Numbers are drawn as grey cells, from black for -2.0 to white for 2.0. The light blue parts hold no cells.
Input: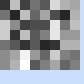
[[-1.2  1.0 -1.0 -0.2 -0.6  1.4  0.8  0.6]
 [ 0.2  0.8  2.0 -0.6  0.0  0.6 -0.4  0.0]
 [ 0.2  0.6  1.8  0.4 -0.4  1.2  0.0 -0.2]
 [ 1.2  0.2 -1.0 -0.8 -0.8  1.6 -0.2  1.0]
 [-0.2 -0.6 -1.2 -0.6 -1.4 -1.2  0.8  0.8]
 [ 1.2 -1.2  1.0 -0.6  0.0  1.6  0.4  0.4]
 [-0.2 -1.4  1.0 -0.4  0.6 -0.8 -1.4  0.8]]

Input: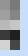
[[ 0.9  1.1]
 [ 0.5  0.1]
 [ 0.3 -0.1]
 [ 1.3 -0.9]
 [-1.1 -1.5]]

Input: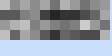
[[ 0.4  0.8  1.0  0.0  0.4  0.0 -0.2  0.0  1.2  0.4 -0.2]
 [ 1.0  0.2  0.6  0.2  0.6 -0.2  0.8  0.4 -0.2  0.2  0.4]
 [ 1.0 -0.4  0.6  0.2 -0.6 -1.2 -0.4 -0.6 -0.8 -0.8  0.8]
 [-0.6 -0.6  0.0  0.2 -1.0 -1.4 -1.2 -1.2 -0.8 -0.4  0.6]]

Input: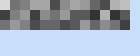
[[-0.2  0.4  0.0 -0.8 -0.4 -0.4 -0.8 -0.6  0.4 -0.4  0.2 -0.2 -1.0]
 [-1.0  0.0  0.4 -1.0  0.2 -0.2  0.4 -0.6 -0.6 -1.2  0.8 -1.2 -0.6]
 [ 1.4 -0.2  0.0  0.6  0.6 -0.8  0.2  0.6  0.4 -0.4 -0.8  0.8  1.0]]

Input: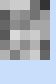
[[-0.6  1.4  1.0  1.2  0.6]
 [ 1.0  1.2  1.2 -0.2 -1.2]
 [ 0.0  0.8  0.2  0.8 -0.6]
 [-0.6  0.4  0.2 -0.2  0.4]
 [-0.4  0.2  0.0  0.6  0.6]
 [ 0.8  0.0  0.8  1.2 -0.4]]

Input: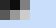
[[-0.6  0.4  1.2]
 [-1.4 -1.8  0.0]]
